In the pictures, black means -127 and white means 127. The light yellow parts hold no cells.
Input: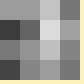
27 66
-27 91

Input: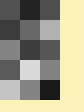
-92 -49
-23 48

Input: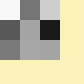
-11 78
36 -101

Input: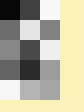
-63 121
100 1

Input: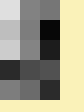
2 -9
-2 -120

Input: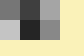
-64 37
-90 8

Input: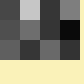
70 -73
-17 -74
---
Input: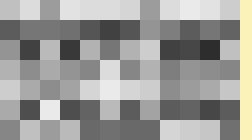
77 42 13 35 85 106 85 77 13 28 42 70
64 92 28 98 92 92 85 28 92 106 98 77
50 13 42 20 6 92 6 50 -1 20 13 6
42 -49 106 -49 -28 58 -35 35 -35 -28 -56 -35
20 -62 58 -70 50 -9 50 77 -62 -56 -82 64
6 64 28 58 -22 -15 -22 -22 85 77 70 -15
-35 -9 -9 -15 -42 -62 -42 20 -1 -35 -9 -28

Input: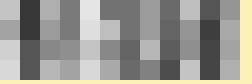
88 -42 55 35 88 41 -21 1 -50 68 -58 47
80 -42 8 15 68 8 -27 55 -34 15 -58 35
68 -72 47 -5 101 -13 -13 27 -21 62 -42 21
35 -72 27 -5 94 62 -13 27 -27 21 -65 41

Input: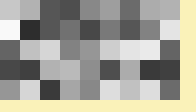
121 -82 -41 -14 -55 -6 -41 2 100
71 50 -41 -49 8 30 -20 44 50
22 86 -69 38 8 93 65 93 -20
-27 65 86 2 22 78 100 106 -27
-55 -63 50 58 14 -49 44 -69 -63

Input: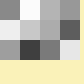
110 72 44 -34
30 -64 -5 103
9 123 52 24

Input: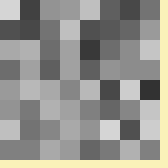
85 -62 19 26 63 -32 -55 -12
63 -12 6 41 19 85 -47 77
41 49 -18 33 -70 -18 12 69
26 56 41 6 56 -55 77 -77
19 -6 49 33 0 -25 6 69
0 0 41 26 -25 -6 49 0
-18 33 -32 33 -32 19 12 12
-47 -55 -12 63 -47 -39 -25 26

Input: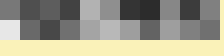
103 -22 -55 -15 36 56 30 -28 30 0 -15
-7 -48 -34 -61 50 15 -75 -83 7 -67 0

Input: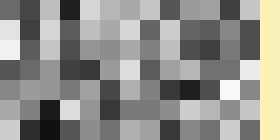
113 -35 69 -49 21 13 41 0 62 -49 -63 -6 -49
99 -63 85 -35 62 41 85 -27 77 -27 -35 7 -49
77 -83 -110 -41 13 -14 48 33 -71 7 -14 77 -21
41 0 -102 92 21 -71 -6 -6 13 77 54 13 69
7 27 21 -6 33 -56 48 0 -71 -96 -49 120 7
-21 -56 62 -96 85 54 41 69 -41 27 33 -63 69
-41 -21 21 -63 -71 27 92 -35 33 54 -14 -14 106
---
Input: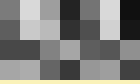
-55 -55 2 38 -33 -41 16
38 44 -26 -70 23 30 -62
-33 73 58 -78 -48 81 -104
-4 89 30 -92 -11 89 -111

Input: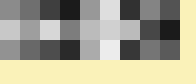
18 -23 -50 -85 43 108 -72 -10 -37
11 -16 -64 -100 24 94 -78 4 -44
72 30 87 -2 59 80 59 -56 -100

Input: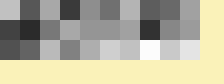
-61 -84 -7 40 21 21 33 -77 7 27
65 -40 40 -69 14 -15 52 -34 -22 33
-46 -28 58 1 46 79 65 124 73 100

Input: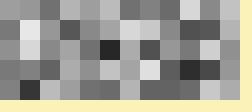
1 -73 59 30 -14 -20 52 -28 -28 -20 72 44
-6 1 -28 44 16 66 36 95 -34 -81 -54 23
30 23 -14 52 30 59 -14 1 -20 87 9 66
16 87 9 36 -14 -88 44 -46 23 -6 79 16
-6 103 23 -40 9 36 87 72 9 -46 -40 52

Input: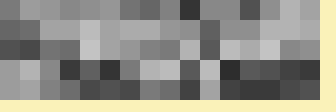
-46 -54 -12 -18 67 35 22 1 -5 51 -38 59 43 67 8 15
-25 -18 35 35 59 35 43 43 22 15 -31 15 15 51 51 43
-5 28 22 8 15 22 -12 -25 1 -75 8 8 -46 15 51 35
28 35 1 -18 -54 -46 -54 -5 -18 -61 35 -61 -69 -69 -54 -46
28 51 8 -69 -31 -75 -5 51 59 -38 59 -82 -38 -46 -61 -69

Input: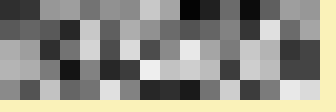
-80 -74 23 30 -12 17 10 72 37 -123 -95 -20 -115 -32 30 23
10 -44 66 -26 -12 96 2 -88 -80 -101 -12 78 -67 -4 104 90
-38 -26 -38 -88 72 -32 45 17 -20 -44 -26 2 -74 96 -20 37
45 30 -80 -12 84 -51 90 -51 10 104 37 -4 72 52 -74 -59
52 45 -4 -107 2 -88 -67 110 66 78 60 -67 78 60 -59 -59
